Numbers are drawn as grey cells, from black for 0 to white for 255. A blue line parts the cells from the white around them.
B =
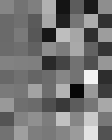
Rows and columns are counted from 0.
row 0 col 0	134
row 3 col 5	169
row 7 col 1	111
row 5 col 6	243
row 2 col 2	87
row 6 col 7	60
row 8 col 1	131
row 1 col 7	49
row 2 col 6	46
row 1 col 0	106
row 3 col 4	124
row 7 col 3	79
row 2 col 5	166
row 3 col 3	142
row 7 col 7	168
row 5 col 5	115
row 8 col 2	144
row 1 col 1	112
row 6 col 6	153
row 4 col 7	151
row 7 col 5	92
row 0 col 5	92
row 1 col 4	32
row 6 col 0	122
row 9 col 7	82

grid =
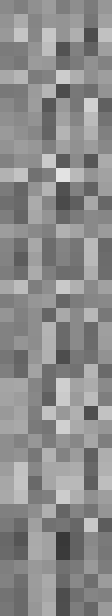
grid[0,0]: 138
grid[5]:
[168, 182, 124, 130, 204, 174, 144, 158]
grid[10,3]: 127
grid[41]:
[130, 111, 156, 170, 105, 137, 110, 156]
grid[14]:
[111, 105, 171, 133, 74, 95, 168, 103]
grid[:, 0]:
[138, 147, 153, 123, 127, 168, 120, 137, 144, 154, 147, 129, 178, 123, 111, 126, 157, 133, 131, 125, 167, 125, 149, 130, 130, 118, 127, 165, 163, 153, 165, 142, 142, 157, 167, 169, 128, 122, 104, 106, 127, 130, 115, 119]
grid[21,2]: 150
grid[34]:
[167, 196, 105, 166, 185, 185, 94, 190]
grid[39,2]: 171
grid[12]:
[178, 195, 113, 126, 227, 185, 148, 162]
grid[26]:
[127, 104, 163, 109, 121, 114, 181, 106]
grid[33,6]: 104
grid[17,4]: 132
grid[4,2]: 155
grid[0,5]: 142
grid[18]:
[131, 92, 159, 108, 130, 116, 185, 108]
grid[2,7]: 193
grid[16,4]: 177
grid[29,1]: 165
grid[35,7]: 158
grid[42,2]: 155
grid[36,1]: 129
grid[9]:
[154, 144, 135, 100, 180, 147, 176, 128]
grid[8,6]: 187
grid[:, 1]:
[127, 171, 197, 125, 119, 182, 122, 125, 138, 144, 157, 144, 195, 102, 105, 101, 147, 109, 92, 109, 189, 134, 129, 126, 149, 100, 104, 167, 157, 165, 169, 130, 147, 194, 196, 188, 129, 105, 84, 95, 136, 111, 106, 106]
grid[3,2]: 148
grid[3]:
[123, 125, 148, 190, 82, 129, 98, 159]
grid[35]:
[169, 188, 123, 127, 204, 174, 144, 158]
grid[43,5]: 125
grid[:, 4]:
[125, 148, 148, 82, 107, 204, 76, 153, 162, 180, 161, 91, 227, 81, 74, 103, 177, 132, 130, 109, 201, 102, 169, 106, 106, 77, 121, 207, 203, 152, 208, 149, 130, 168, 185, 204, 101, 117, 56, 58, 113, 105, 77, 78]
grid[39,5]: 98
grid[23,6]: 106
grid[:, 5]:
[142, 157, 175, 129, 123, 174, 120, 119, 133, 147, 145, 139, 185, 129, 95, 123, 163, 118, 116, 111, 176, 124, 138, 138, 138, 120, 114, 163, 155, 176, 170, 135, 156, 172, 185, 174, 132, 103, 98, 98, 122, 137, 112, 125]

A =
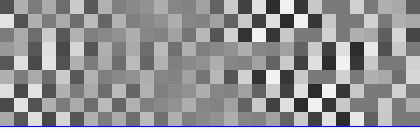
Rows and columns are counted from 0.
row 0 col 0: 82
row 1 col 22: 54
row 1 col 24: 122
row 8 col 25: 232
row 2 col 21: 122
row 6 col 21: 223
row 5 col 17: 209
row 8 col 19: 161
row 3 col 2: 87
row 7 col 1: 226
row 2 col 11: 131
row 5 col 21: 200
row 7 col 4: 124
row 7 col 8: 102
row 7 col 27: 203
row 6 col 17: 161
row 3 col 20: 161
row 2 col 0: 124
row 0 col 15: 98
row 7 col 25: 122
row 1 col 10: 137
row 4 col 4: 82
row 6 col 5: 124
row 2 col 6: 127
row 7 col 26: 121
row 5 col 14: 117
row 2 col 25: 176
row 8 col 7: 124
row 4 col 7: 170
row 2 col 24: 121
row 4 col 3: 226
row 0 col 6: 88
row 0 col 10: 145
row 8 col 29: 121

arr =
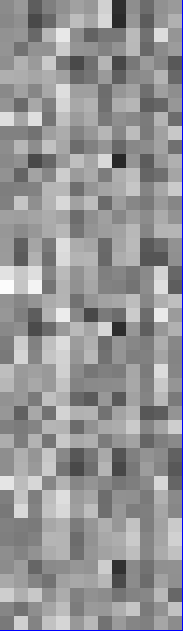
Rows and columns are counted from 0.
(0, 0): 139
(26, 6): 118
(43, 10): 122
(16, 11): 180
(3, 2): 146
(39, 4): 180
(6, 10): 111
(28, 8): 89
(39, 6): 150
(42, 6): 145
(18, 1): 91
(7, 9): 182
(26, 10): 123
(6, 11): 159
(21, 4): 180
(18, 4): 218
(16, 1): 139
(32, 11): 139
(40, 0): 140
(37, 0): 129
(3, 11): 139
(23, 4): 154
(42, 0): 206
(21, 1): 134
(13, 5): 110
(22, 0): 151
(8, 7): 121
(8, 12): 109
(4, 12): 88
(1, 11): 149
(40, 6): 147
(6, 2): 134
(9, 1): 129
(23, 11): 151
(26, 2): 160
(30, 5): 107
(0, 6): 152
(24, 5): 156
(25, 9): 127

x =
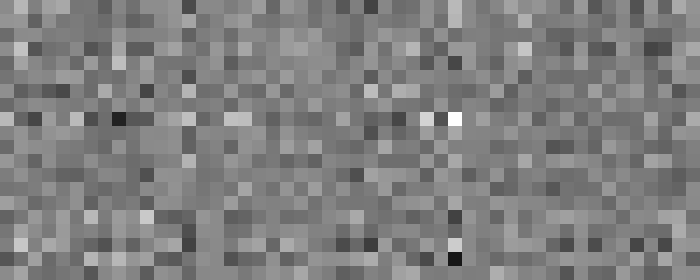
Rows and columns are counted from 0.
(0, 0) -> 139
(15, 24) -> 142
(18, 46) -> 110
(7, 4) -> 125
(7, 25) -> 120
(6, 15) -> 113
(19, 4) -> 117
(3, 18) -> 126
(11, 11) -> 128
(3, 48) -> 146
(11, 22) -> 98
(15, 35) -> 102
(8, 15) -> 120
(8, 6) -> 77
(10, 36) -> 112
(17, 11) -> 152
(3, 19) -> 136
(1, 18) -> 119
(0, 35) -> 134
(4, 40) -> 121
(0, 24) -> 87
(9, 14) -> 137
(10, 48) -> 113
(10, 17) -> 146
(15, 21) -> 112
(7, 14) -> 125
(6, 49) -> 112
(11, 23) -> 134
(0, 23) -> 124
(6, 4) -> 73
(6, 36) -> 97
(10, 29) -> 126
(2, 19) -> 127
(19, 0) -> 139
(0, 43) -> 119
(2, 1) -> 139
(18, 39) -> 136
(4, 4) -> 135

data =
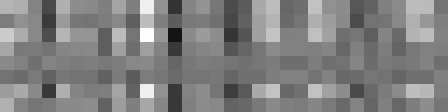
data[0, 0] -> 180
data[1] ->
[124, 144, 136, 59, 154, 119, 116, 124, 135, 94, 188, 127, 93, 121, 123, 113, 71, 97, 160, 180, 106, 116, 175, 157, 138, 75, 114, 116, 136, 176, 151, 127]
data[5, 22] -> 114
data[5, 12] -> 107
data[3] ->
[166, 121, 122, 115, 133, 135, 137, 94, 160, 110, 159, 131, 57, 127, 134, 137, 85, 102, 118, 139, 130, 129, 128, 133, 103, 128, 106, 125, 100, 120, 129, 127]
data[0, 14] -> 147
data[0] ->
[180, 174, 131, 74, 175, 141, 137, 127, 163, 126, 239, 145, 51, 132, 147, 118, 76, 92, 169, 189, 103, 110, 193, 144, 140, 86, 98, 128, 139, 188, 187, 115]
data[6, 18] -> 170
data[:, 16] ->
[76, 71, 53, 85, 116, 102, 61, 99]
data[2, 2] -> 136
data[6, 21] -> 113
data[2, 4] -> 180
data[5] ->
[114, 107, 122, 98, 118, 115, 114, 97, 123, 92, 124, 118, 107, 116, 116, 119, 102, 112, 111, 125, 129, 129, 114, 130, 104, 107, 118, 114, 101, 111, 111, 128]
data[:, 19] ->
[189, 180, 196, 139, 123, 125, 195, 138]
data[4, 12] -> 102
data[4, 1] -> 129
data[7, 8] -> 157
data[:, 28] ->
[139, 136, 106, 100, 117, 101, 139, 103]
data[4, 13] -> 119
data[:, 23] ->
[144, 157, 161, 133, 111, 130, 161, 122]
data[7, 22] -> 134
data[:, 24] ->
[140, 138, 111, 103, 114, 104, 141, 106]
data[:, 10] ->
[239, 188, 253, 159, 137, 124, 239, 168]
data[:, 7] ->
[127, 124, 94, 94, 120, 97, 126, 98]
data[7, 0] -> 177
